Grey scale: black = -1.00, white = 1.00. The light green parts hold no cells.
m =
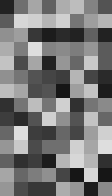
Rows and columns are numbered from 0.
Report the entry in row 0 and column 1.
-0.13
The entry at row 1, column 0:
-0.29
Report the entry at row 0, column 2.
0.30
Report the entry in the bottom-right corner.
0.08
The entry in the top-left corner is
-0.73
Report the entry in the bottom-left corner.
0.18
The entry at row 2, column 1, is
0.24
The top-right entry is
-0.35
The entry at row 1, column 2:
0.63
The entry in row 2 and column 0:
0.13
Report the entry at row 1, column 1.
0.69

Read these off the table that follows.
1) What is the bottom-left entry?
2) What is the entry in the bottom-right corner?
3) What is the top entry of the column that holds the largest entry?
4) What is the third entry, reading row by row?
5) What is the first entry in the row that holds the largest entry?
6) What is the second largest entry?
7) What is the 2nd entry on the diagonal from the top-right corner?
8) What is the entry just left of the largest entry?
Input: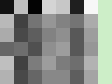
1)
0.40
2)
0.29
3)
0.94
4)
-0.98
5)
-0.86
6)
0.66
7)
-0.09
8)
-0.76

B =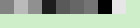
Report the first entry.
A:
0.02
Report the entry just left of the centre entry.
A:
-0.77
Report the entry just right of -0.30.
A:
-0.20

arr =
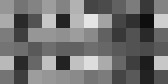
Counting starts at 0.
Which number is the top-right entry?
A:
0.03
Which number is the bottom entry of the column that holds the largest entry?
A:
-0.09
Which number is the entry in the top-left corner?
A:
0.18
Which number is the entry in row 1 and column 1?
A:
-0.68
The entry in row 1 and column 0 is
0.34
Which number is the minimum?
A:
-0.89
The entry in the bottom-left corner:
-0.09
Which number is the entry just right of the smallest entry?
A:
0.62
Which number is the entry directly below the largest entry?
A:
0.08
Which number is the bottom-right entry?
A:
-0.36
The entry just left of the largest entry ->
0.45
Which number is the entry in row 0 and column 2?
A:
0.03
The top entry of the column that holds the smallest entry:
-0.56
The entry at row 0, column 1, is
-0.09

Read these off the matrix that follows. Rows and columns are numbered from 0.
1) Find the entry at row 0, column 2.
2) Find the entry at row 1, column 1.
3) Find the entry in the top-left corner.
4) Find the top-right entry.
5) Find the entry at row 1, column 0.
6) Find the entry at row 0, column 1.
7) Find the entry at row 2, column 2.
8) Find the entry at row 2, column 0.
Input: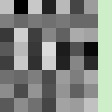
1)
0.57
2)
-0.18
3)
0.51
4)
0.22
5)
-0.01
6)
-1.00
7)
-0.51
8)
-0.56

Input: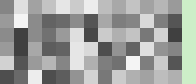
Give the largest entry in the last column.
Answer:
0.38
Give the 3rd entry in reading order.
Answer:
0.27
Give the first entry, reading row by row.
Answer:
0.04
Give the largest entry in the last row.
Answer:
0.86
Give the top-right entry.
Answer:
0.21
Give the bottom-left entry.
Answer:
-0.39
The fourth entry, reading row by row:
0.53
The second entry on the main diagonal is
0.91
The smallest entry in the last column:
-0.50
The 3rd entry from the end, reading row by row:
0.27
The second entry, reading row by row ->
0.75
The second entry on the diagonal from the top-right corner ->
-0.01
